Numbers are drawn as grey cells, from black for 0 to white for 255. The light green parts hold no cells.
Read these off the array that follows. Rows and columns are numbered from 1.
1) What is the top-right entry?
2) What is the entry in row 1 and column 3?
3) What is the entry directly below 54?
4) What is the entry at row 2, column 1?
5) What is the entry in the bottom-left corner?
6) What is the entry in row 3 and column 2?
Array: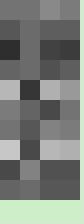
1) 123
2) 137
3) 100
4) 87
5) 100
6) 107

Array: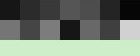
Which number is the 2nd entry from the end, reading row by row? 63
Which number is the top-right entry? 6
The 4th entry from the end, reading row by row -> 22

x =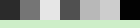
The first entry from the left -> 43
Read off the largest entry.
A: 230
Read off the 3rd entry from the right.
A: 184

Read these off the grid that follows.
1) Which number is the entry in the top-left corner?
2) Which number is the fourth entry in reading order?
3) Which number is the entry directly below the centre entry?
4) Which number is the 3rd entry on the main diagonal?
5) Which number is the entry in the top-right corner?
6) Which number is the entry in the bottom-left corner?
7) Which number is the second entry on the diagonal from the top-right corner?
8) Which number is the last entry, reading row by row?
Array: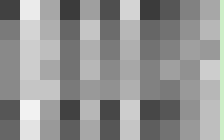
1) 65
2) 59
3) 145
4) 190
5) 167
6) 102
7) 145
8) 190

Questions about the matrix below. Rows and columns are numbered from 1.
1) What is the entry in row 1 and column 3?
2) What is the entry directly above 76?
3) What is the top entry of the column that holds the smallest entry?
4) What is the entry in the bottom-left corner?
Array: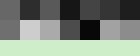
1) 89
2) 22
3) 68
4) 111

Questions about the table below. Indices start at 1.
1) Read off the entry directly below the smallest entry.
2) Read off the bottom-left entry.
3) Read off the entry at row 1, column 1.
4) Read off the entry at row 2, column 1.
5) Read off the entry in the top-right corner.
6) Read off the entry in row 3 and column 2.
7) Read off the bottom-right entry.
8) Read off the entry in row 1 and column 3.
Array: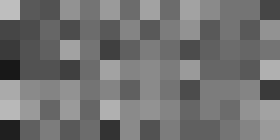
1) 170
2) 31
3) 190
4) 70
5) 70
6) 82
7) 154
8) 82

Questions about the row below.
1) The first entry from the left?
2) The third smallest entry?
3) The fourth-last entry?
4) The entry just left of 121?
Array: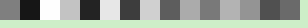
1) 127
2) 61
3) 179
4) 171

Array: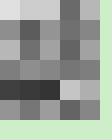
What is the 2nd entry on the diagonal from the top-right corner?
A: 112
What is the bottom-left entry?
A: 148
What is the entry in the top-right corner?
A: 183
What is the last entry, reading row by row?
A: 134
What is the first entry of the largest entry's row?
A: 224
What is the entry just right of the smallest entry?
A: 197
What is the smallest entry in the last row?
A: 100
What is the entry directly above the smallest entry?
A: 134
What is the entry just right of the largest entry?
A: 204

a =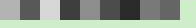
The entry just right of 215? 62
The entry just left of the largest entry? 88

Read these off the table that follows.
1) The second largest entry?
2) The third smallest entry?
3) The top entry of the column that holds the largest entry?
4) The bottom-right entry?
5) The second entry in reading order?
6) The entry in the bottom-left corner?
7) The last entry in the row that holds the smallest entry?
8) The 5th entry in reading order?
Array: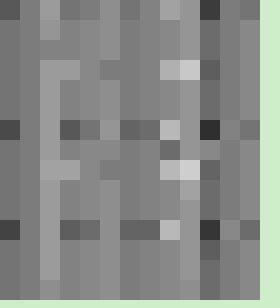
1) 200
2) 60
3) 149
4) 136
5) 124
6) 116
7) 116
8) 124

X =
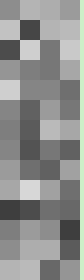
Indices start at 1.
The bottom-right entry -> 149
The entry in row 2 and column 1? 194
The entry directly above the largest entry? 111
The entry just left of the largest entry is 167
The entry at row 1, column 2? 180
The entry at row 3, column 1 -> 76
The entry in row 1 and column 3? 173
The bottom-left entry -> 180
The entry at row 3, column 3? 119
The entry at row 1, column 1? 141
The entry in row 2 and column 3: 180
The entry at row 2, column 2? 70

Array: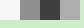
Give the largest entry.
248
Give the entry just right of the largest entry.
143
